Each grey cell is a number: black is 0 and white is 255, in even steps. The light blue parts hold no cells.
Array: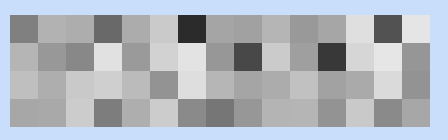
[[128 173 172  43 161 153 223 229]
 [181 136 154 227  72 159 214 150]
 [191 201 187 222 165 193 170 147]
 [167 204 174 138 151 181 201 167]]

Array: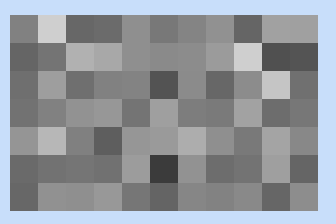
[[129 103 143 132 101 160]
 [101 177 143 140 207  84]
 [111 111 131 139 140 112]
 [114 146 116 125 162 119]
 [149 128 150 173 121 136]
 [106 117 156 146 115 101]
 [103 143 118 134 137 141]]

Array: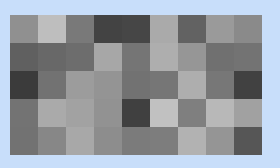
[[144 121  70  98 138]
 [ 96 109 117 150 115]
 [ 59 156 114 174  65]
 [115 162  64 127 161]
 [114 168 123 178  86]]

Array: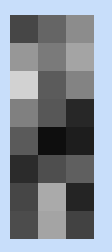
[[ 70 140]
 [151 164]
 [210 131]
 [128  39]
 [ 90  29]
 [ 43  95]
 [ 70  36]
 [ 76  66]]

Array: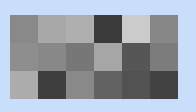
[[137 175 203]
 [142 119  86]
 [172 137  82]]

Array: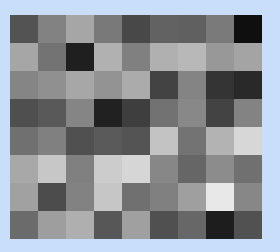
[[ 83 166  72  96  15]
 [166  31 128 184 164]
 [133 167 171 132  41]
 [ 79 133  62 136 131]
 [112  80  84 115 215]
 [168 128 214 102 112]
 [161 130 112 159 135]
 [107 175 160 103  81]]

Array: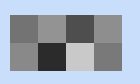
[[115  78]
 [137 201]]
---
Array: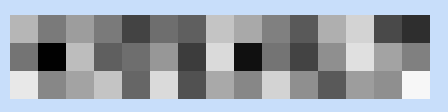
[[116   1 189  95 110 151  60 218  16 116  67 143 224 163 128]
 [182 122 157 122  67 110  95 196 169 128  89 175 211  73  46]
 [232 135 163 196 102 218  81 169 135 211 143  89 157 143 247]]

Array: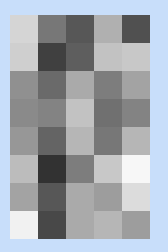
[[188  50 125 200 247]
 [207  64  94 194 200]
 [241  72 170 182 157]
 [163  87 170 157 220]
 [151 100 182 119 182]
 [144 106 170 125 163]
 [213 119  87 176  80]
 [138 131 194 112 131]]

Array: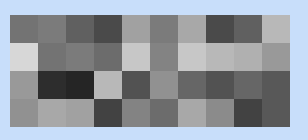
[[153  45  37 184  82 145 102  82 102  88]
 [215 115 123 108 199 131 199 184 176 153]
 [115 123  96  74 161 123 168  74  96 184]
 [145 168 161  66 131 108 168 139  66  88]]

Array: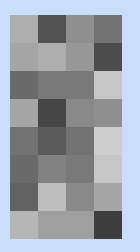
[[166  70 137 143]
 [174  82 143 114]
 [114  90 114 206]
 [106 121 121 198]
 [106 129 121 198]
 [182 159 159  62]
 [166 174 151  76]
 [ 98 190 137 166]]

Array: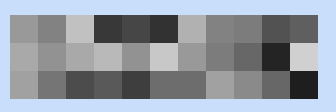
[[161 117  76  89  62 109 109 161 138 103  30]
 [153 130 193  56  70  50 177 130 124  82  95]
 [169 146 169 185 146 200 153 124 103  36 208]]

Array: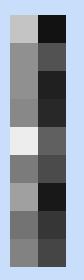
[[196  18]
 [160  24]
 [144  32]
 [136  40]
 [115  54]
 [130  69]
 [123  75]
 [144  82]
 [237  96]]
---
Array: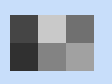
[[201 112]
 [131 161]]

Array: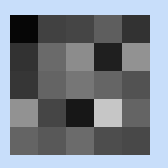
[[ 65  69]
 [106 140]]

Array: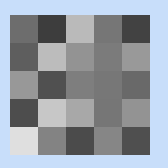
[[ 61 186]
 [188 147]]

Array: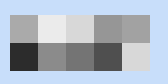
[[235 216]
 [139 116]]

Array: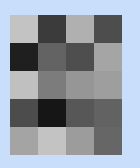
[[ 59 176]
 [ 99  78]]

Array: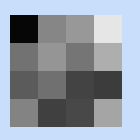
[[134 152]
 [149 117]]
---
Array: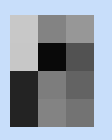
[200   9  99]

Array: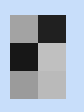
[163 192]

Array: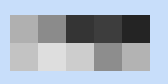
[176 222]

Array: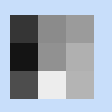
[ 53 145 180]

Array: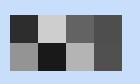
[45 25]

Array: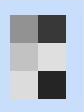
[146 223]
